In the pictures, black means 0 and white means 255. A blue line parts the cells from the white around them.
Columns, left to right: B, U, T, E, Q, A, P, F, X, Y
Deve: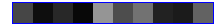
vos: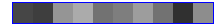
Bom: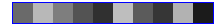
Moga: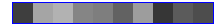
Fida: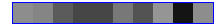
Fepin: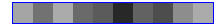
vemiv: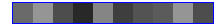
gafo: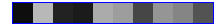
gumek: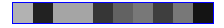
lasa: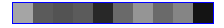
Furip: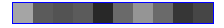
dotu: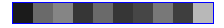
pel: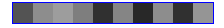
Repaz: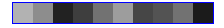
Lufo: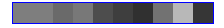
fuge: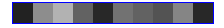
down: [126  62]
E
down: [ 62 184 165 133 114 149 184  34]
U
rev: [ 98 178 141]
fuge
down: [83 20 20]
Y

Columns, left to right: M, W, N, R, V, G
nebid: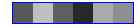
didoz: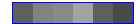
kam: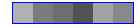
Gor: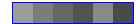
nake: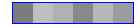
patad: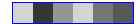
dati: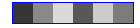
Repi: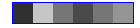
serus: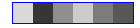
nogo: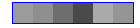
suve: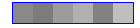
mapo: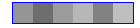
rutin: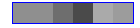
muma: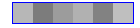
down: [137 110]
N
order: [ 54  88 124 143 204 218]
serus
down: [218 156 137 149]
M
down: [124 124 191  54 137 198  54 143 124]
W
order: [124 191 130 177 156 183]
muma
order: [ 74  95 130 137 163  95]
didoz

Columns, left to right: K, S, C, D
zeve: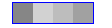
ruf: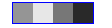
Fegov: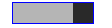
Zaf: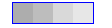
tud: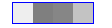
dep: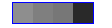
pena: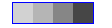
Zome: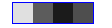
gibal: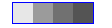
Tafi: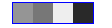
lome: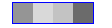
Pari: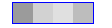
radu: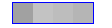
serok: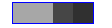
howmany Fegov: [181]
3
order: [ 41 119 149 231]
ruf
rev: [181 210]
pena

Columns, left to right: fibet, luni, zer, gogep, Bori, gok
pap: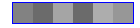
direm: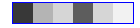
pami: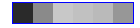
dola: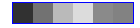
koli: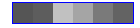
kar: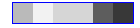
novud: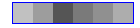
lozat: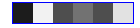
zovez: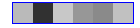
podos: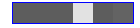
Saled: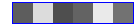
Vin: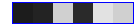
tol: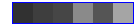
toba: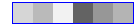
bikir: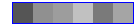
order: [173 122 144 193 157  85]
novud
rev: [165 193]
koli
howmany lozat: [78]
2
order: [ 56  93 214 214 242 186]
kar
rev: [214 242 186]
kar
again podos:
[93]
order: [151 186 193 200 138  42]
pami

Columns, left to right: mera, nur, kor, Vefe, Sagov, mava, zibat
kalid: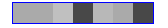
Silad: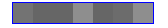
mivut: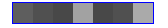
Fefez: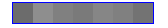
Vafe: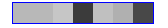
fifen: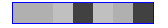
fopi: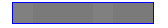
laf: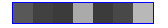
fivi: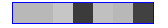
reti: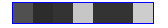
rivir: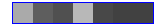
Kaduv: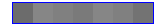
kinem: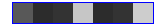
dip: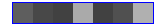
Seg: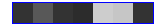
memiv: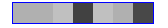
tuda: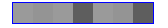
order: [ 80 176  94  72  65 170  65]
dip
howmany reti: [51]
3
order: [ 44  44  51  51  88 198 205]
kinem

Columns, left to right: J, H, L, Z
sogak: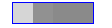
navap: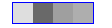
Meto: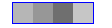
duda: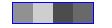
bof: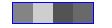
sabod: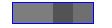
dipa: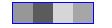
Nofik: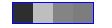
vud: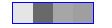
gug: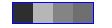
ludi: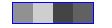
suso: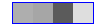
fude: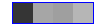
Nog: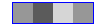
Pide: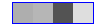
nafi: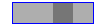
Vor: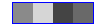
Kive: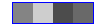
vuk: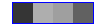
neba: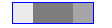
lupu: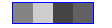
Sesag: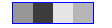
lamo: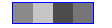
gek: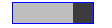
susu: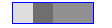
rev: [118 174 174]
nafi
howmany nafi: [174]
3
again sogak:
[138]
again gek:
[190]
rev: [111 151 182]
Meto
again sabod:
[125]

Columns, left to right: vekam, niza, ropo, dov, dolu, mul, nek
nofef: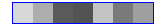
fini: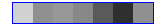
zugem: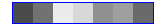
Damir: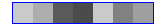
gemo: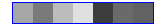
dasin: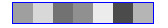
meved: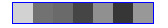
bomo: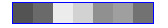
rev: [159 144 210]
bomo
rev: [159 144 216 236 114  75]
zugem
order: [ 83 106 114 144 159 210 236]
bomo
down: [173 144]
niza

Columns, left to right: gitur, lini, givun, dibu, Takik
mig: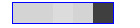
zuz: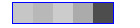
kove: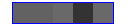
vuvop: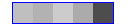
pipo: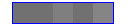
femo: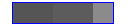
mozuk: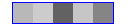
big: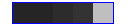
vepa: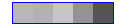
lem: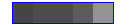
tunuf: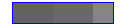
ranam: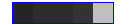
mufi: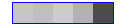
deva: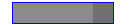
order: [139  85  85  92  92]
femo
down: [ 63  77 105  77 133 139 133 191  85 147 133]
Takik
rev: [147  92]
lem
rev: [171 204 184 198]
zuz
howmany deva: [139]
4
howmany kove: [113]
0

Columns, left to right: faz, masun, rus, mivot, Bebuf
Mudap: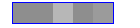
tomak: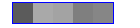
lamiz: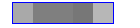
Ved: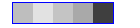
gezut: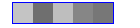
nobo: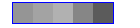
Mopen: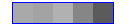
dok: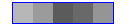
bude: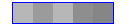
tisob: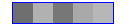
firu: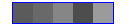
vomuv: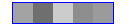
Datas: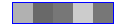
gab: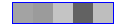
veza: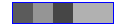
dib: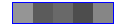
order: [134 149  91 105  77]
dib
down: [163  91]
faz
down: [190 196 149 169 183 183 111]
faz
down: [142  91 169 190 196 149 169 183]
faz
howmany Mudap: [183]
1
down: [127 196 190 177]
rus

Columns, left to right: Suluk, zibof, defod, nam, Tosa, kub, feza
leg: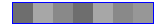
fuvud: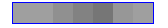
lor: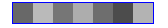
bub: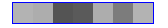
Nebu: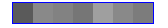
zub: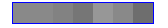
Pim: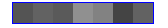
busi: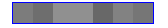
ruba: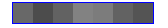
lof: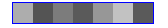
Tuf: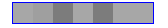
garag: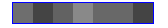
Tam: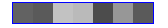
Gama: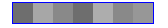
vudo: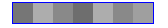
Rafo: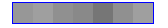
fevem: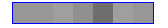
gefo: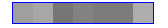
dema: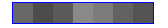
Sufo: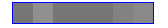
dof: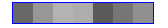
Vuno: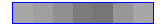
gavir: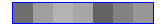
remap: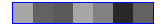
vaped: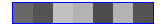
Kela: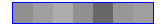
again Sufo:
[118]
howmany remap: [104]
0
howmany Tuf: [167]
4
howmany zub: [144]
0
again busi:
[144]

